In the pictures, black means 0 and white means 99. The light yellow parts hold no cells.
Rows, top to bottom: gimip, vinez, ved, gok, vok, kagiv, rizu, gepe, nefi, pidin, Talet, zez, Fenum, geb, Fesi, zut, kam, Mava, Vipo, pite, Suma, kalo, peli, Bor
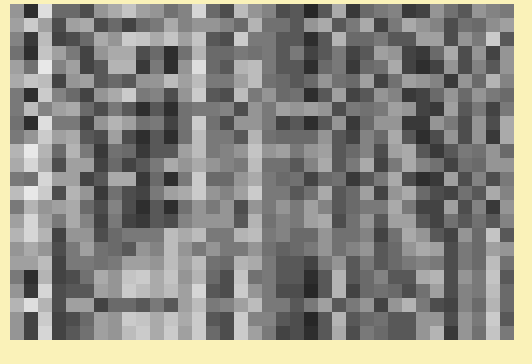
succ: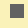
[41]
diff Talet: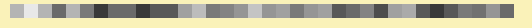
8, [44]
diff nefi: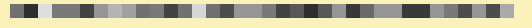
14, [79]
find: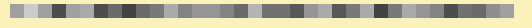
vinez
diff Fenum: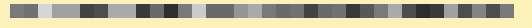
7, [34]
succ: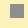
[62]

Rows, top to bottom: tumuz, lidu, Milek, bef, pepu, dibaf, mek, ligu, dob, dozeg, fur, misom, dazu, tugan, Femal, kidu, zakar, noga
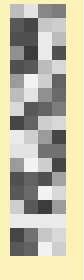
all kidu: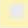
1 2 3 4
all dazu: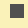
1 3
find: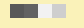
noga
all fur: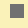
3 4
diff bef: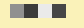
4, [31]

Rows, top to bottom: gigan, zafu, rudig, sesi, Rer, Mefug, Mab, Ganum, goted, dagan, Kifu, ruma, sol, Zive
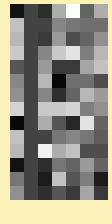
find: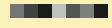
sol
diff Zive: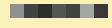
5, [22]
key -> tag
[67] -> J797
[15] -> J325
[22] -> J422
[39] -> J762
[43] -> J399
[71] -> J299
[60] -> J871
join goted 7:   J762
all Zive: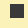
5 7
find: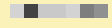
Ganum
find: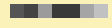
Rer

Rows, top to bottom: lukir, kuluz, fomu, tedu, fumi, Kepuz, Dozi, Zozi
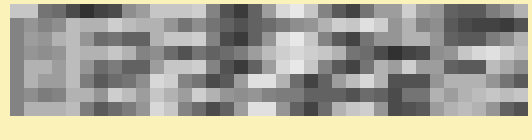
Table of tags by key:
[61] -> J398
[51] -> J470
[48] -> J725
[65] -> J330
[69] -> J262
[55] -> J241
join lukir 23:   J470
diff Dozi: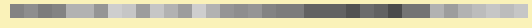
9, [73]
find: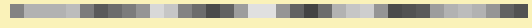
Zozi
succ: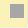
[55]
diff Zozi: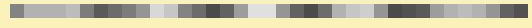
22, [26]
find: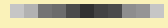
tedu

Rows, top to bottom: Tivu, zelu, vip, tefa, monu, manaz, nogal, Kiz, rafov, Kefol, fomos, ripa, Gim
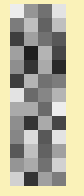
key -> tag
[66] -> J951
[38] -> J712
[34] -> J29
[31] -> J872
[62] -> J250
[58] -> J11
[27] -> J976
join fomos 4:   J250
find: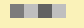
zelu
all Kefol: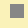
1

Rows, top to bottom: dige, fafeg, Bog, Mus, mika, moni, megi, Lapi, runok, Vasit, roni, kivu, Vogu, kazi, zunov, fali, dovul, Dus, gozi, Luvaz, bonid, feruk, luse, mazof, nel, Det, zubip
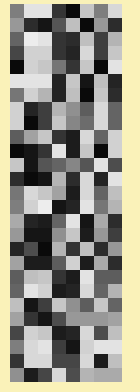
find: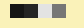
zunov
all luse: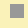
5 6 7
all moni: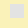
1 2 3
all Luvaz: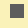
1 7 8
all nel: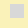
2
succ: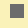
[84]

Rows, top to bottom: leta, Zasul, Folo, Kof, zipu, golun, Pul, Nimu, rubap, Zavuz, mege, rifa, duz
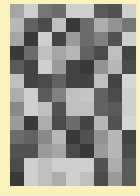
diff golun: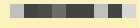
4, [38]
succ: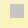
[38]
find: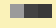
zipu
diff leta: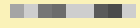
8, [32]

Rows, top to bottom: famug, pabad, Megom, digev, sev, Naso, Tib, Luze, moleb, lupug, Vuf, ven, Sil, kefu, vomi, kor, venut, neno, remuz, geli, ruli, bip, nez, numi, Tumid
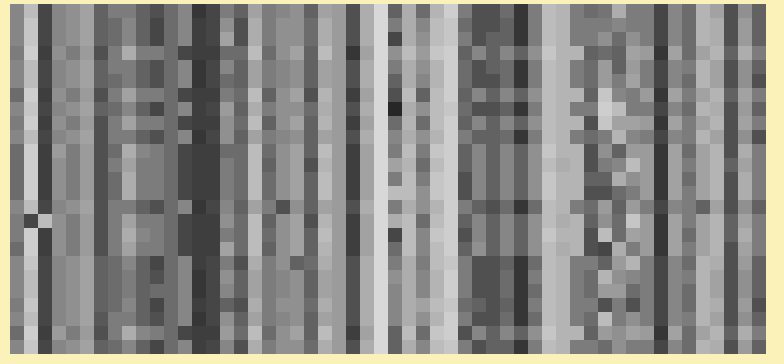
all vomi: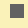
10 17 22 34 44 50 54
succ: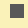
[48]
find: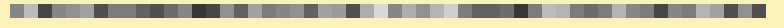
lupug
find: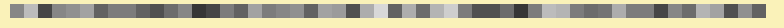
famug
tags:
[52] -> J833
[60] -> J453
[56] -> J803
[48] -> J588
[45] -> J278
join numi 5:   J588
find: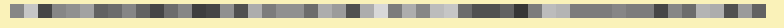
pabad
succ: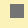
[67]

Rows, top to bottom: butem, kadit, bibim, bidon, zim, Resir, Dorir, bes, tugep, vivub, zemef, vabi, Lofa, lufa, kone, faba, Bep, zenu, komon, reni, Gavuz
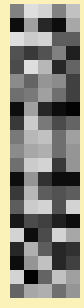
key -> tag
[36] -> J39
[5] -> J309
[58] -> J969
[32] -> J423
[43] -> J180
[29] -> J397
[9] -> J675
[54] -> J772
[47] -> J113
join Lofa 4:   J309
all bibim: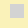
3
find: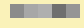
zemef
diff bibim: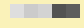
4, [36]

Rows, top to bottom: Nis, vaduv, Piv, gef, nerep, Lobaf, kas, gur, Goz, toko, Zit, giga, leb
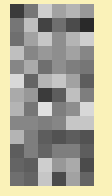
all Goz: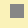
1 2 4
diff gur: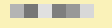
5, [55]
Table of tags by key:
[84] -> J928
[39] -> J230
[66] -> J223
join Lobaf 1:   J928
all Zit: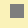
2 4 5
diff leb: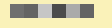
5, [63]
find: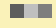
kas

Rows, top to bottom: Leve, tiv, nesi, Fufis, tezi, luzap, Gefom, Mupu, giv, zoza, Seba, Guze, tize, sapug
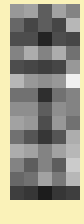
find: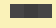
tezi
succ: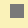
[71]
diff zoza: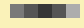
1, [44]

